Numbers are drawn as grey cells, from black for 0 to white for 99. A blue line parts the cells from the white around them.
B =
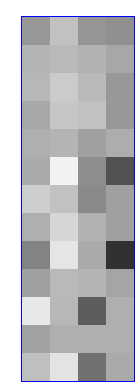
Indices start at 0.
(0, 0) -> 59
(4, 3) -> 67
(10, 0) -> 90
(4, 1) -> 70
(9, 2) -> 70
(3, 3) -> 59
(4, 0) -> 68
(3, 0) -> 65
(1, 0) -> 70
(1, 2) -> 69
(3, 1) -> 77
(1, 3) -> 65
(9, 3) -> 64
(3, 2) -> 75

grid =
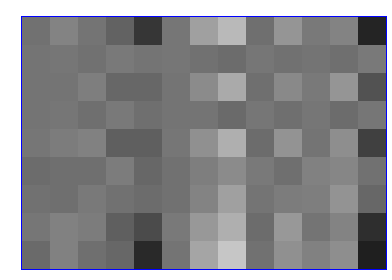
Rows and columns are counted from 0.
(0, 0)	44
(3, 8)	46
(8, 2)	43
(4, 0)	46
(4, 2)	50
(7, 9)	59
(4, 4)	37
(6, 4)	42
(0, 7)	72
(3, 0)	45
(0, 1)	51
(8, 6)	64
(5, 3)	48
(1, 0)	45
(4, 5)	46
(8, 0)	41
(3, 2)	43
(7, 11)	51
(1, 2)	44
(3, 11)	42
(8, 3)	40
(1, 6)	44
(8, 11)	55
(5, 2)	43
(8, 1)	50
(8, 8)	44
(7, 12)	18
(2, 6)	54
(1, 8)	46
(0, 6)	62
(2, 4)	40
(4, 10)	45
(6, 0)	44
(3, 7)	41
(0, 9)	58
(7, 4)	29

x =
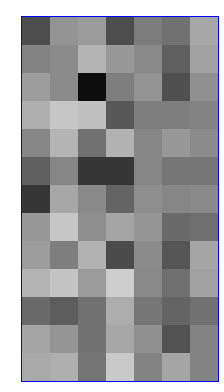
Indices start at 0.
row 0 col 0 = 30
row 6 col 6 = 53
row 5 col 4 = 52
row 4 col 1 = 70
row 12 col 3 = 78
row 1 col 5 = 37
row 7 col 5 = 41
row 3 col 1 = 77
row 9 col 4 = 53
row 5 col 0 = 37
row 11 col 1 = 58
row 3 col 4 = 49
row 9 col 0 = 70
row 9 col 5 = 43
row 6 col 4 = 55
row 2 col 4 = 57
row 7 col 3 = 64
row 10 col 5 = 39
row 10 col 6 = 44
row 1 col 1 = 54
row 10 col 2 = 44
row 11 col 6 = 51
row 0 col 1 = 57
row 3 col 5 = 49
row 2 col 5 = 31
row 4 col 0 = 52
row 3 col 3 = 34
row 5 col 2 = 21
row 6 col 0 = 21

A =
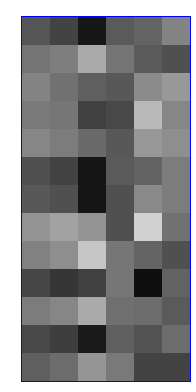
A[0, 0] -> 33
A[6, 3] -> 31
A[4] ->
[52, 48, 41, 34, 59, 55]
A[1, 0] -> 45
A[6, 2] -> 8
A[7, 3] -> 31
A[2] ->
[51, 44, 37, 34, 54, 59]
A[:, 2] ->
[9, 66, 37, 25, 41, 8, 8, 57, 77, 25, 66, 10, 58]
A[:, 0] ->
[33, 45, 51, 47, 52, 31, 34, 57, 50, 27, 48, 28, 37]
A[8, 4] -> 39
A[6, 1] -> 31
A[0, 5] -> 51
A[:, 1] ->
[26, 49, 44, 46, 48, 26, 31, 63, 55, 21, 52, 24, 42]
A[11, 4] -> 32
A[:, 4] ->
[39, 35, 54, 72, 59, 38, 53, 81, 39, 6, 42, 32, 26]
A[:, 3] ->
[35, 45, 34, 28, 34, 35, 31, 31, 46, 46, 43, 37, 47]
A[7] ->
[57, 63, 57, 31, 81, 44]
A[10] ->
[48, 52, 66, 43, 42, 35]

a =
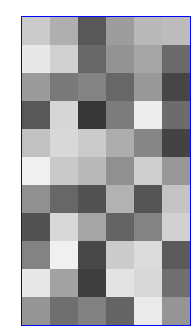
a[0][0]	79
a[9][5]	43
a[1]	[90, 81, 40, 57, 64, 41]
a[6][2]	32
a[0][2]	34
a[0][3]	61
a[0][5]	73
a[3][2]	21
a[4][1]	84
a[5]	[93, 78, 72, 56, 80, 59]
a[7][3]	39
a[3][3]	48
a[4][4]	52
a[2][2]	51
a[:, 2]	[34, 40, 51, 21, 79, 72, 32, 64, 28, 24, 50]
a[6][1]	40
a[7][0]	32
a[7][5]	81
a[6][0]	56
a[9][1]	63
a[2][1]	47

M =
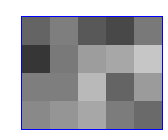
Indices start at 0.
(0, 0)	39
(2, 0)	49
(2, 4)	60
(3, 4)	41
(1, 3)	65
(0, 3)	28

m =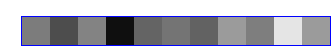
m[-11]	48
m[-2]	89
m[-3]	49
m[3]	6
